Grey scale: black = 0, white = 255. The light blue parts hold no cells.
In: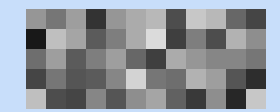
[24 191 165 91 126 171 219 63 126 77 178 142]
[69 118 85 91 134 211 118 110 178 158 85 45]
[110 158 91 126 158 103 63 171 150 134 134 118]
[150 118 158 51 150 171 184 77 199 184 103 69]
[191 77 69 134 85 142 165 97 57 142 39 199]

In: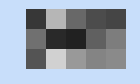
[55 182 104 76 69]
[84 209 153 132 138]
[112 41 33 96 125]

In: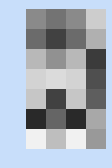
[41 101 41 168]
[107 65 107 176]
[138 115 138 205]
[184 145 184 59]
[198 65 198 94]
[211 219 211 79]
[241 190 241 153]

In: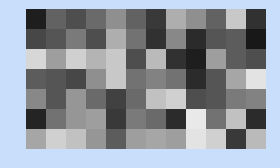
[30 98 78 106 143 98 57 174 143 98 200 49]
[36 114 150 158 57 122 106 43 233 114 193 43]
[71 85 122 78 174 114 49 136 43 85 92 24]
[92 85 71 143 200 114 130 114 43 85 166 227]
[136 85 150 106 65 106 193 208 78 85 122 130]
[166 208 193 150 92 158 166 158 227 208 57 186]
[215 158 208 180 200 78 186 49 30 158 92 78]

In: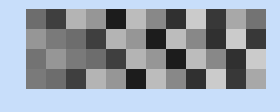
[109 63 180 150 28 188 136 48 203 56 168 115]
[115 150 122 109 63 180 150 28 188 136 48 203]
[122 109 63 180 150 28 188 136 48 203 56 168]
[150 122 109 63 180 150 28 188 136 48 203 56]

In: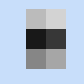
[24 55]
[134 166]
[187 211]
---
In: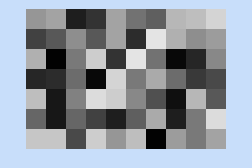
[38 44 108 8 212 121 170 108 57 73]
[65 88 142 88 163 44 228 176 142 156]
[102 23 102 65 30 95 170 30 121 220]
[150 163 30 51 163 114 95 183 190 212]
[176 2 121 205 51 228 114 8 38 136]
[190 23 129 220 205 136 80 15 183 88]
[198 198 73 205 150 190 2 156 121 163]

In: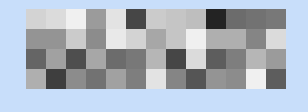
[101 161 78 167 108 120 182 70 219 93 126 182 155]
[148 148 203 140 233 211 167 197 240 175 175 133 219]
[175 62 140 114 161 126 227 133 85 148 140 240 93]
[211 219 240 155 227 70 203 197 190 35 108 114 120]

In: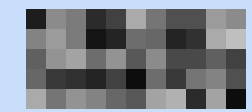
[29 139 123 43 65 170 117 80 80 155 139]
[96 147 163 109 147 88 139 73 73 96 65]
[103 57 49 36 65 13 109 57 117 131 80]
[131 155 123 21 36 109 103 36 49 170 191]
[170 117 147 131 103 88 163 177 43 163 13]

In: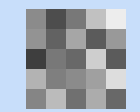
[62 120 104 206 91]
[133 187 112 172 104]
[139 77 120 193 237]
[147 98 166 91 153]
[179 127 139 160 221]

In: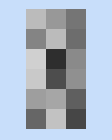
[102 194 70]
[132 187 109]
[158 166 95]
[187 152 117]
[201 77 144]
[208 46 138]

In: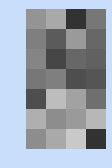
[78 189 162 111]
[119 127 78 85]
[127 91 154 103]
[133 70 103 97]
[141 169 201 50]
[148 169 50 119]
[175 141 154 183]
